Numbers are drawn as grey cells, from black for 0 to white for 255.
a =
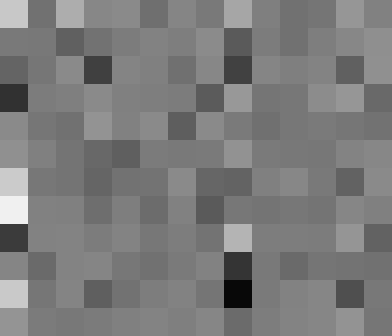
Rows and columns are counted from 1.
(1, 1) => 200
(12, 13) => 147
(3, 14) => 144
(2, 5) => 124
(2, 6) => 130
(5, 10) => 112
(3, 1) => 100
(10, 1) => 133
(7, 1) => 203
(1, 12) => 117
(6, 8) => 122
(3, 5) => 132
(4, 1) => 49
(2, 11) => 113
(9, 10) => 125
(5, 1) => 138
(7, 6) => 115
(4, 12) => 140
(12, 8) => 134
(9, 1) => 59
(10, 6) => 113
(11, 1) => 201
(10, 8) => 130
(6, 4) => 104
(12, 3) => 120
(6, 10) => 122
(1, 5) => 138
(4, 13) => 150
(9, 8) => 115
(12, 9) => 107
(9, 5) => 131
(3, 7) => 112

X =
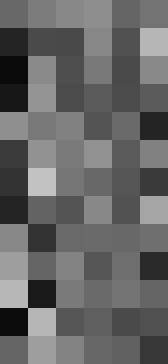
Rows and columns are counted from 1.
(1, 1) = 104
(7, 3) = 118
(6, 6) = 129
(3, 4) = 120
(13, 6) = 55
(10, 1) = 158
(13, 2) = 158
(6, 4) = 145
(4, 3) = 75
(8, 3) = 84
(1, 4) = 142
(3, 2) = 138
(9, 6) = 111
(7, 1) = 51
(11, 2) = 25
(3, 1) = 10
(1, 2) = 124
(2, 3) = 73
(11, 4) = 106
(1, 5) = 101
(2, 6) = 182
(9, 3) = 105
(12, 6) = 80
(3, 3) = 78

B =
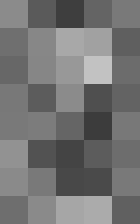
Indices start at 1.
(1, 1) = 139
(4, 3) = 139
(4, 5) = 99
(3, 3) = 152
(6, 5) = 109
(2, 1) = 111
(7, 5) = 121
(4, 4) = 79
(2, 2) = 135
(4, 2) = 92
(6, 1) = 146
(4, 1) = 120

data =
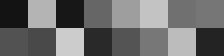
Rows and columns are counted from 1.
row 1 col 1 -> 19
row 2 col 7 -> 188
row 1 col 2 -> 180
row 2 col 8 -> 35
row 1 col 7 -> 112
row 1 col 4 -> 102

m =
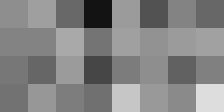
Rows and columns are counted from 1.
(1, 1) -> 142
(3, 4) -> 70
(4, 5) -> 198
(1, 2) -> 159
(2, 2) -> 131
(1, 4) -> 19
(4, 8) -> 221
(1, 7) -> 131

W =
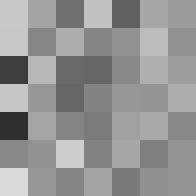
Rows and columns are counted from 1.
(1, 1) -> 200
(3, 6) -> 175
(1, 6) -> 167
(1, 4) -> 194
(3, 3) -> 105
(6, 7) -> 149
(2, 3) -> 173
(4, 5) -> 151
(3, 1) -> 62
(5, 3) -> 132
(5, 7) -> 135
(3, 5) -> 136
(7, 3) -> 133
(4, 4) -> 131
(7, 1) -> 217
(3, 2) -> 184

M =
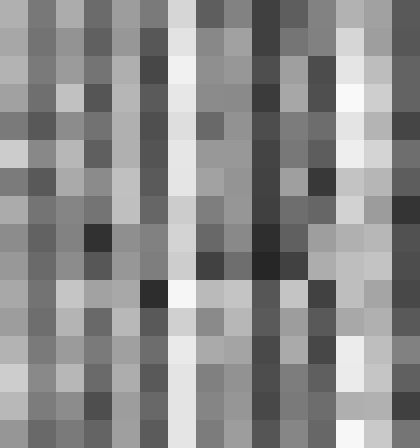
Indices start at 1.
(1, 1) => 176
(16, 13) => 247
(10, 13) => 190
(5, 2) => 88
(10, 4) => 87
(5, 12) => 109
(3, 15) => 99
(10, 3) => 140
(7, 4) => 139
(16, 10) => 85
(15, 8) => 133
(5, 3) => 140
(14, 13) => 235
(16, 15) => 117
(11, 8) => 186
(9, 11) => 96
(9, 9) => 137
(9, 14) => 183
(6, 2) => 136
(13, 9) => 164
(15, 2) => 124
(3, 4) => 116
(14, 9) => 146
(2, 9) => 161
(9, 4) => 49
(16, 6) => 91
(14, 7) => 228
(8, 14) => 156
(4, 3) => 193
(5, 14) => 180
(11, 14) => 165
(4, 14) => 206
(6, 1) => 204
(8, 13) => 210
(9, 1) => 140
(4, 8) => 139
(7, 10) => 66
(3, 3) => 155
